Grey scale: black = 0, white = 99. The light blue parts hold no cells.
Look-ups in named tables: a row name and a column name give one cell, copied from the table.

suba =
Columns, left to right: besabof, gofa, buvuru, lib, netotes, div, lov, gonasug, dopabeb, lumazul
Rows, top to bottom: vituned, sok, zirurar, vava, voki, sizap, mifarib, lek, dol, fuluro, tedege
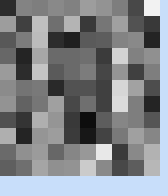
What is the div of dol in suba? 9
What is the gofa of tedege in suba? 43
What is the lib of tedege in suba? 56
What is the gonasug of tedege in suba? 28
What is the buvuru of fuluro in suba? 60
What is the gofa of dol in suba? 14
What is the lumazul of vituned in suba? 94
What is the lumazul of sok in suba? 22
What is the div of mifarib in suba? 43
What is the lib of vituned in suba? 53
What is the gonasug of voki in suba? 58
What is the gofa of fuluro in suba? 56
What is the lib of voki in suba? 35
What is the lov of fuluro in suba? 90
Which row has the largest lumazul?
vituned

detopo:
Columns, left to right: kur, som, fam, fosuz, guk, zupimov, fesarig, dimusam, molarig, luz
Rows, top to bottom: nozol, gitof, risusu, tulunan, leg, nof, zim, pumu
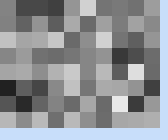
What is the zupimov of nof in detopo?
46
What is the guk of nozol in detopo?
58
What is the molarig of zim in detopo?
23
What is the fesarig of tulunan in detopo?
57
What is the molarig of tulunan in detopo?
30
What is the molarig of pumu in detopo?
66
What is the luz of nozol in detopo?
61
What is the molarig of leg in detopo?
86
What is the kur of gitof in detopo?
50
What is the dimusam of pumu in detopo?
65
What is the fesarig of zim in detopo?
41
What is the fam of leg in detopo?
55
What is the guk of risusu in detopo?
41
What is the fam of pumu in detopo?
72
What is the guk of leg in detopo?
78
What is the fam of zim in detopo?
39

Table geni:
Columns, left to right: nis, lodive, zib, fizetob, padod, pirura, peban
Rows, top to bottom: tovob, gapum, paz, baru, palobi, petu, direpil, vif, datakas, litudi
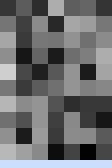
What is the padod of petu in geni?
58
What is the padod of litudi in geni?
26
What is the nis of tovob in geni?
21
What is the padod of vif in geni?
53
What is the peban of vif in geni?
9
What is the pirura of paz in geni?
44
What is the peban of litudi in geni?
27
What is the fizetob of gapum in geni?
16
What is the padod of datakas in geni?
54
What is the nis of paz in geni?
65
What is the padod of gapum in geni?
65

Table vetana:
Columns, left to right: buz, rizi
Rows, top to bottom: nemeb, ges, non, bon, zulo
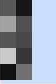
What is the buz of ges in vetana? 63
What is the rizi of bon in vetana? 21
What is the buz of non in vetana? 33
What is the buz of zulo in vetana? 7
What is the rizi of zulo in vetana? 44
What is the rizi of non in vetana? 28
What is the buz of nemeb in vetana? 34
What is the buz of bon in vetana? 78
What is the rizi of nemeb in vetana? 9
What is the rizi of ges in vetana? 31

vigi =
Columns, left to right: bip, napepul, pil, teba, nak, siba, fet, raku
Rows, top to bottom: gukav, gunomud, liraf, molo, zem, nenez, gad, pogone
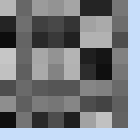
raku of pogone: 38
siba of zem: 17
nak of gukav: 64
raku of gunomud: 42
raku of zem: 46
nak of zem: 69
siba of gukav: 14
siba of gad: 30
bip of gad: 55
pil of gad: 48
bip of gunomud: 14
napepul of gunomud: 43
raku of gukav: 46
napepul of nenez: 41
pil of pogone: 16
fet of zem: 6
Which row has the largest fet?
pogone

